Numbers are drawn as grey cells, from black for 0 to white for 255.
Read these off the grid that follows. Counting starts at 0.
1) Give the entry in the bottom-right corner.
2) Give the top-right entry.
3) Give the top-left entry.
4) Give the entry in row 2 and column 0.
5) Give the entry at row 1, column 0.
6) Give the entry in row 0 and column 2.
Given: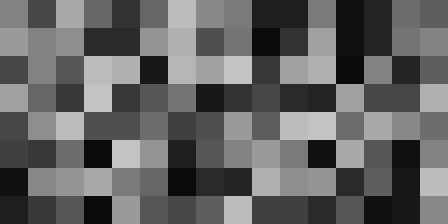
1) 136
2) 94
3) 130
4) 71
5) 154
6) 169

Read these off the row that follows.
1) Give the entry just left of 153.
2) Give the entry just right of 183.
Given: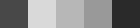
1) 183
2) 153

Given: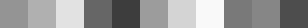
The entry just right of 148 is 176
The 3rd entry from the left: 226
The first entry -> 148

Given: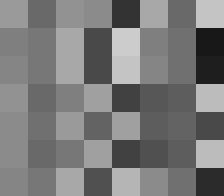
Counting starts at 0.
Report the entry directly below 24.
30
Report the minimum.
24
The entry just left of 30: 112
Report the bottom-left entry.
133
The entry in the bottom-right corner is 43
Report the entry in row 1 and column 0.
127
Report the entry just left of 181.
80
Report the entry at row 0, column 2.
146
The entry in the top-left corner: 154
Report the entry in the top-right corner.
196
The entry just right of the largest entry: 127
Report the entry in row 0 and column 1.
105
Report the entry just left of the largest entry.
73
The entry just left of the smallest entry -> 112
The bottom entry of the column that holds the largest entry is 181
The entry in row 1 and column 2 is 168
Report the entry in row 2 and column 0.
133

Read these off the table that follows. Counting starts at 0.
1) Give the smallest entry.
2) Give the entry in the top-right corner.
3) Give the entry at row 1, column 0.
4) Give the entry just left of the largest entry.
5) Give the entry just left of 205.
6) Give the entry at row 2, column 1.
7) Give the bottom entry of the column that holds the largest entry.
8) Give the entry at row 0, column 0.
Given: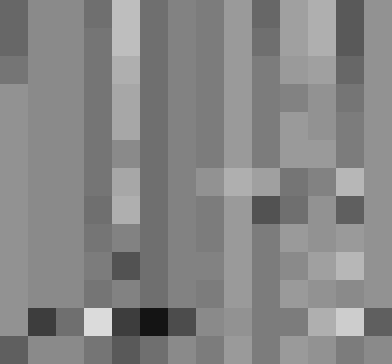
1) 20
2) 146
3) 103
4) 111
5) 175
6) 138
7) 117
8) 103

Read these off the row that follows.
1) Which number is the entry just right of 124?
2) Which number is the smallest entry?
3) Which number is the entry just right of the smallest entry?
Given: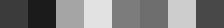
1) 110
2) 27
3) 165

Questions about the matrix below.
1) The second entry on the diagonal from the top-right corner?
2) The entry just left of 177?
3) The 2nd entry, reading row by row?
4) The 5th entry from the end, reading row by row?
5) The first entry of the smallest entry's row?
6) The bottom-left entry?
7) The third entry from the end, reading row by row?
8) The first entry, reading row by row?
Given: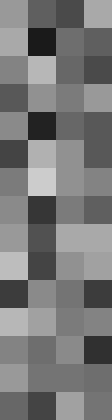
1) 110
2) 68
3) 95
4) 110
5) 169
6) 103
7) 68
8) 153

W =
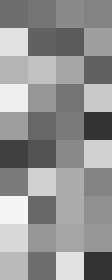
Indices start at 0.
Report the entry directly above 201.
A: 97
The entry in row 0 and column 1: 116
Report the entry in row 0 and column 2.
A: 138
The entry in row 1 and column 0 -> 225
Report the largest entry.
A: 245
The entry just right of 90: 158
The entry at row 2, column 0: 180
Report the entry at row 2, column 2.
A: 165
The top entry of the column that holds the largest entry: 110
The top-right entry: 131
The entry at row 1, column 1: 97

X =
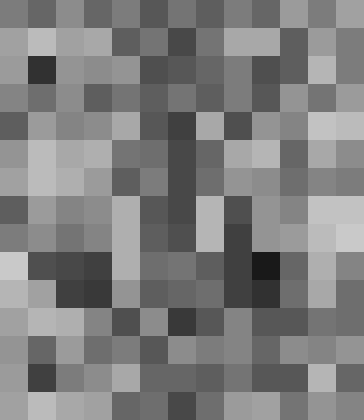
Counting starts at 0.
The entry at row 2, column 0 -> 155
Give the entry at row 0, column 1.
102
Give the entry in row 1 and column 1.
187
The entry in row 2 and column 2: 148
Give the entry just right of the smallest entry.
102
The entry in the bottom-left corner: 161
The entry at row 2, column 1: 49
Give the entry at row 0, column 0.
124
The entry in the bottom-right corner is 132
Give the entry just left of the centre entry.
87
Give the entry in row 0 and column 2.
140
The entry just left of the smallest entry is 64
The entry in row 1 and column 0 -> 161
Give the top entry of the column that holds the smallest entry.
102
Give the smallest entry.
25
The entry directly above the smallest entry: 148
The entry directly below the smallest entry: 49
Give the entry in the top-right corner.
161
